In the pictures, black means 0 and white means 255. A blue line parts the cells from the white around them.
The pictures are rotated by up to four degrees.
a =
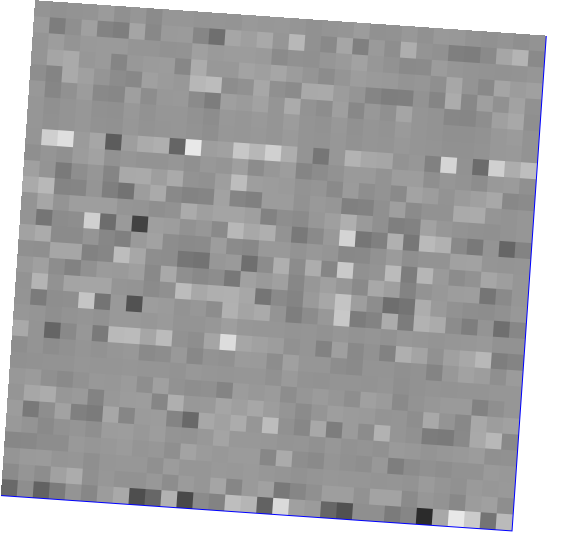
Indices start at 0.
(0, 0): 148
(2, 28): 147
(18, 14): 164
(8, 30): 173
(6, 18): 146
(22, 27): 147
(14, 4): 149
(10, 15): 156
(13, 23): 176
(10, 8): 158
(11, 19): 150
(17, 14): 167
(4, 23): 127
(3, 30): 156
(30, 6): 156
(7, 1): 145
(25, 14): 172
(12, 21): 154
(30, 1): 142
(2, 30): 147
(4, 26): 172
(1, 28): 138
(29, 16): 161
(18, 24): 124
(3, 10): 172
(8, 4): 166
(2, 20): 162
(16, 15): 154
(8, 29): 208
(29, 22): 146
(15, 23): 187
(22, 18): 147
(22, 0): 145
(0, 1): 145
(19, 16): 150
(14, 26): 147
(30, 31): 186
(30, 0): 105
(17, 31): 152
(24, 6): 152

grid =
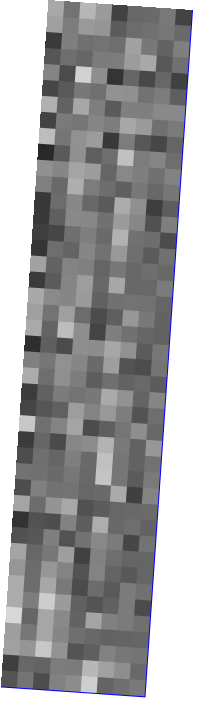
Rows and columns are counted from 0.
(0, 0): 168
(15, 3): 134
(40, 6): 130
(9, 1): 90
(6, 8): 137
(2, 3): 115
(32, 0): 51
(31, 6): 103
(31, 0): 164
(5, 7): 124
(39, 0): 158
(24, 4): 120
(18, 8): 101
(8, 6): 87
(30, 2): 114
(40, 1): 149
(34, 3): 158
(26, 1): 112
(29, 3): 119
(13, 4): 113
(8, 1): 117
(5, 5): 144
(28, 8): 114
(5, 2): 120
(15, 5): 152
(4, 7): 103
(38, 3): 137
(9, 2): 144
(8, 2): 145
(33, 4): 114
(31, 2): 148
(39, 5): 104
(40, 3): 147
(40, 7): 119
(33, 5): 136
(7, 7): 112
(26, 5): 95
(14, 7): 109
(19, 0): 159

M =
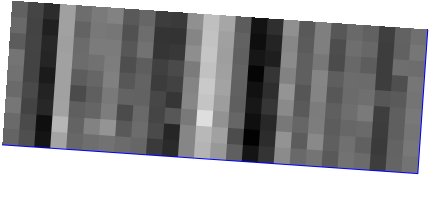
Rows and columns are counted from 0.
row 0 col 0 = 97
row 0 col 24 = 98
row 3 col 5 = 113
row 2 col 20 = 75
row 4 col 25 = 116
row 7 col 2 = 15
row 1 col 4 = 99
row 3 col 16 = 53
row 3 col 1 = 67
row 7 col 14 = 76
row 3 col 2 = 37
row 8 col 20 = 89
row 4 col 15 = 17
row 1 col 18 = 91
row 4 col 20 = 87
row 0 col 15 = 19
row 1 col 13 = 160
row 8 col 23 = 61
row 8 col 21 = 114
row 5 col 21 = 110
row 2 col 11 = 142
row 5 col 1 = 73
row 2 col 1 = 68
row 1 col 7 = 81
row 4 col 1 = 67
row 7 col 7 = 89
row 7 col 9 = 74
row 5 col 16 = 54
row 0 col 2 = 44
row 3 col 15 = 5
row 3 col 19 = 133
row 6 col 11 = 121
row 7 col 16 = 44
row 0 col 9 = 61
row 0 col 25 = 112
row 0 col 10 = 58
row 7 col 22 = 96

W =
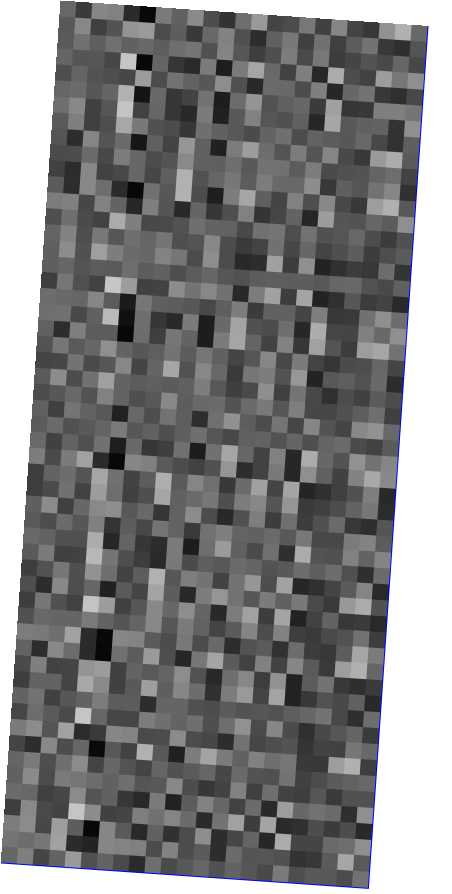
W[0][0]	104
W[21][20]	78
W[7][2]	64
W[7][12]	75
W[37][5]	156
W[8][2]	133
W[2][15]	74
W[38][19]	74
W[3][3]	71
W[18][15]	96
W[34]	[90, 122, 64, 66, 183, 117, 78, 61, 41, 121, 75, 94, 88, 107, 101, 83, 89, 109, 94, 108, 80, 47, 106]
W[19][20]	128
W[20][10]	29
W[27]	[105, 65, 98, 80, 113, 30, 105, 54, 63, 112, 29, 113, 165, 102, 66, 129, 39, 172, 103, 83, 145, 114, 134]
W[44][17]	75
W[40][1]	45
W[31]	[95, 140, 64, 103, 137, 142, 88, 104, 54, 98, 139, 76, 41, 80, 126, 61, 112, 61, 81, 106, 56, 47, 85]
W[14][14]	113
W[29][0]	62
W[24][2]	104
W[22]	[68, 71, 115, 74, 86, 135, 69, 101, 166, 82, 135, 104, 58, 118, 124, 83, 151, 35, 88, 94, 82, 105, 44]
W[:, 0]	[104, 88, 90, 101, 79, 102, 111, 90, 85, 75, 65, 91, 124, 79, 100, 95, 95, 62, 109, 111, 97, 83, 68, 90, 76, 96, 91, 105, 124, 62, 62, 95, 89, 104, 90, 62, 78, 62, 81, 124, 98, 74, 62, 99, 70, 123, 69, 101, 97, 107, 62, 124, 116, 102]
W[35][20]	91
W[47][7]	83
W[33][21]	99
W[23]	[90, 140, 77, 113, 159, 99, 92, 95, 91, 96, 125, 88, 63, 74, 142, 64, 116, 72, 48, 77, 65, 91, 76]
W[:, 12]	[153, 45, 63, 165, 41, 148, 129, 75, 156, 89, 92, 165, 129, 73, 58, 41, 82, 41, 125, 163, 165, 69, 58, 63, 83, 145, 72, 165, 149, 57, 79, 41, 127, 154, 88, 66, 149, 41, 68, 105, 164, 41, 49, 77, 79, 71, 164, 102, 55, 130, 43, 141, 91, 102]
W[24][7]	88
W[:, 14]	[76, 120, 124, 66, 104, 96, 80, 111, 84, 113, 104, 68, 70, 117, 113, 161, 94, 161, 97, 76, 66, 135, 124, 142, 121, 76, 99, 66, 66, 160, 135, 126, 96, 74, 101, 150, 87, 161, 132, 83, 66, 135, 153, 83, 145, 114, 97, 106, 129, 66, 161, 70, 107, 99]
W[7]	[90, 127, 64, 78, 167, 121, 81, 76, 55, 111, 97, 88, 75, 99, 111, 77, 98, 92, 87, 104, 72, 50, 95]
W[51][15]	100
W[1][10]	130
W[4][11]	80

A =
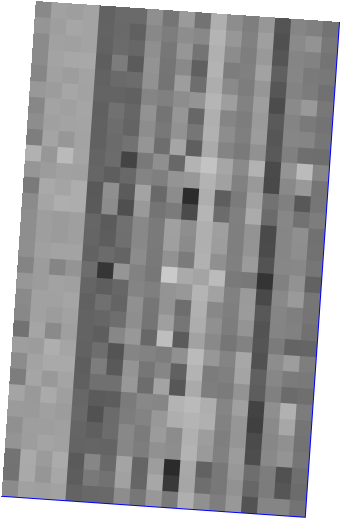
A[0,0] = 137
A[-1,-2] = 133
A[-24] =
[141, 160, 163, 164, 97, 109, 100, 141, 120, 146, 118, 177, 141, 127, 156, 86, 134, 133, 118]
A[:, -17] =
[158, 166, 160, 167, 157, 166, 160, 163, 151, 186, 161, 164, 174, 155, 155, 163, 133, 162, 161, 156, 138, 174, 169, 153, 170, 160, 158, 164, 155, 150, 159]
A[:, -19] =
[137, 149, 139, 139, 134, 152, 135, 141, 126, 177, 150, 122, 139, 142, 142, 143, 132, 151, 138, 136, 114, 158, 140, 125, 164, 155, 144, 148, 115, 114, 139]
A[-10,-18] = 156
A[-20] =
[122, 169, 164, 173, 89, 143, 91, 163, 105, 140, 44, 174, 94, 123, 162, 114, 128, 88, 118]
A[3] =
[139, 163, 167, 168, 94, 124, 91, 147, 117, 137, 96, 179, 125, 128, 162, 96, 134, 122, 120]
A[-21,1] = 156
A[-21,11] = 179
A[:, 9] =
[154, 141, 150, 137, 157, 141, 150, 146, 165, 104, 148, 140, 123, 160, 159, 146, 202, 148, 147, 159, 190, 125, 134, 163, 134, 152, 155, 145, 157, 167, 152]
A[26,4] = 101
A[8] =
[126, 164, 151, 163, 97, 107, 114, 149, 110, 165, 95, 170, 132, 122, 145, 89, 128, 111, 110]
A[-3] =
[115, 170, 155, 171, 90, 134, 105, 164, 101, 157, 43, 168, 98, 120, 152, 110, 125, 81, 111]
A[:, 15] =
[84, 80, 85, 96, 86, 76, 90, 86, 89, 74, 73, 114, 107, 74, 75, 83, 52, 73, 88, 83, 85, 81, 96, 93, 67, 64, 75, 77, 110, 103, 83]
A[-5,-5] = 149
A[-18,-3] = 134
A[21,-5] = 167
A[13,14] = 147
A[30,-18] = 161
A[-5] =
[144, 158, 158, 160, 101, 95, 108, 136, 123, 155, 140, 176, 157, 127, 149, 75, 135, 144, 115]
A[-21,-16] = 160
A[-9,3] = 169
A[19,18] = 113
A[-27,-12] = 145
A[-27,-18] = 161
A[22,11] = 179
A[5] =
[152, 156, 166, 162, 100, 100, 97, 133, 128, 141, 148, 181, 158, 130, 158, 76, 138, 153, 120]
